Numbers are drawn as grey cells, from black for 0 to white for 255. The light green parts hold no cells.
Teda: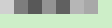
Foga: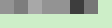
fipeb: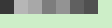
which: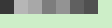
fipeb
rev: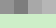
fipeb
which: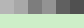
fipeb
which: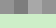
Foga
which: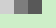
Teda

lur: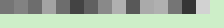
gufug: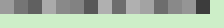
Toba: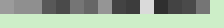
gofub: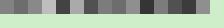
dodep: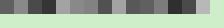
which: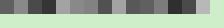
dodep
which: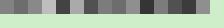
gofub
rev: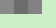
gofub
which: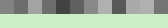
lur

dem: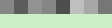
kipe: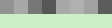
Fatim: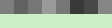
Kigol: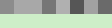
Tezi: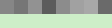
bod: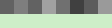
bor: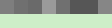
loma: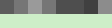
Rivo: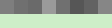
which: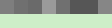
bor
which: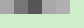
kipe
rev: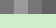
Fatim
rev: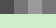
loma
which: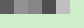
dem
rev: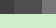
loma

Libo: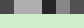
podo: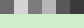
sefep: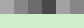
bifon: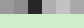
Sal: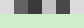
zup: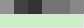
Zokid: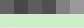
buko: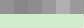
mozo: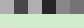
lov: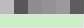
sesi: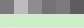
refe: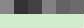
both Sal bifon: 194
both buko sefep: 135
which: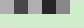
mozo
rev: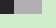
Libo
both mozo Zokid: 72
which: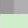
buko
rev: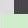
Sal

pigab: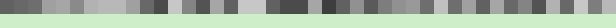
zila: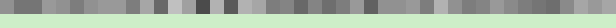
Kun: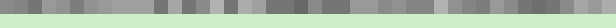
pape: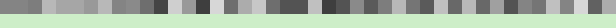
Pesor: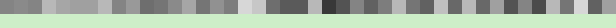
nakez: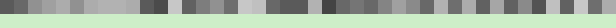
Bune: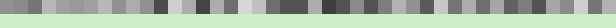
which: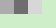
Bune
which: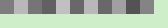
Pesor
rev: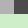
zila
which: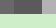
nakez
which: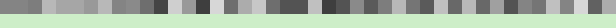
pape
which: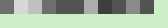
Bune
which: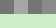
Kun

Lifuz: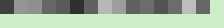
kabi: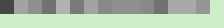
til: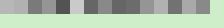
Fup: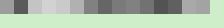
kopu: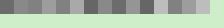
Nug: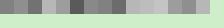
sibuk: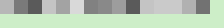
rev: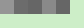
til
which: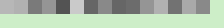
til
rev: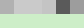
sibuk
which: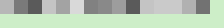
sibuk
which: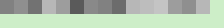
Nug

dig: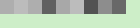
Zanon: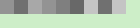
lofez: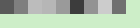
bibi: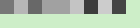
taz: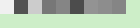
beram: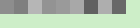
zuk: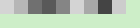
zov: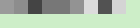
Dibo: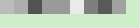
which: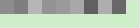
beram
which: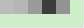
lofez
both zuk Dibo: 89
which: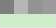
beram
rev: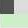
zov
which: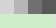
zuk
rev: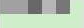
bibi

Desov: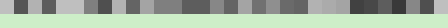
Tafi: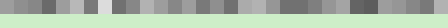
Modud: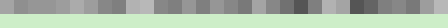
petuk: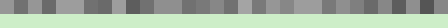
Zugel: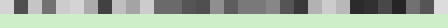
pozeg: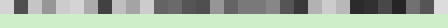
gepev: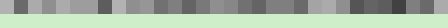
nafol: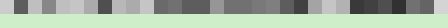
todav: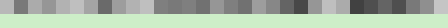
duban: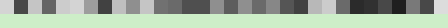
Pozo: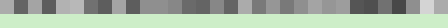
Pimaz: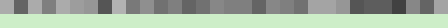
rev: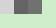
nafol
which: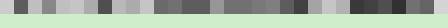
nafol
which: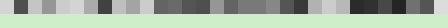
pozeg
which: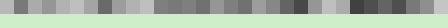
todav
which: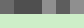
duban
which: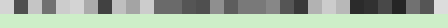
Zugel

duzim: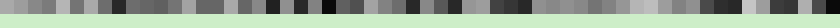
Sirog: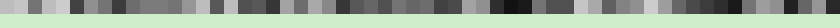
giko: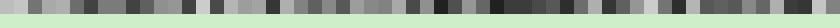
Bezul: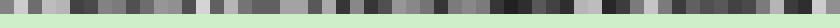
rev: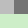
Sirog
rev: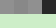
duzim
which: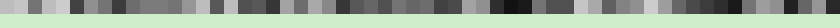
Sirog
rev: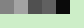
duzim
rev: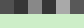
Bezul
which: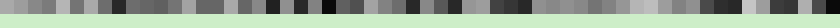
duzim

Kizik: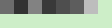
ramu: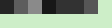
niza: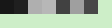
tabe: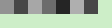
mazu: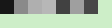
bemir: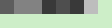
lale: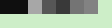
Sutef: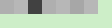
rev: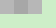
Sutef
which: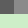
ramu
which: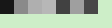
mazu
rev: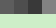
Kizik

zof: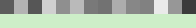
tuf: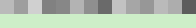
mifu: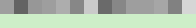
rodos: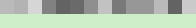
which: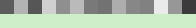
zof
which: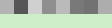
zof
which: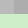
tuf
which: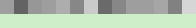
mifu

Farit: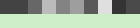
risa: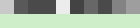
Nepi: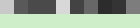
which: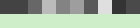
Farit
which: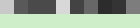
Nepi
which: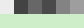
risa
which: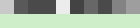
risa

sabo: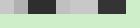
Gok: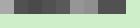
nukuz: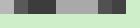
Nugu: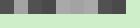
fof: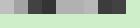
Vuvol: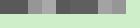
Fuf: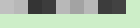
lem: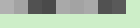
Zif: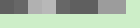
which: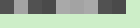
Nugu
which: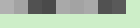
lem
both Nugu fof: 163
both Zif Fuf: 184
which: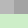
Fuf
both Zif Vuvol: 95

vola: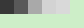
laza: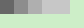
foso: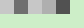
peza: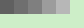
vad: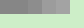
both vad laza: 141
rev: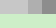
laza
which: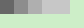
laza
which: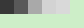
vola

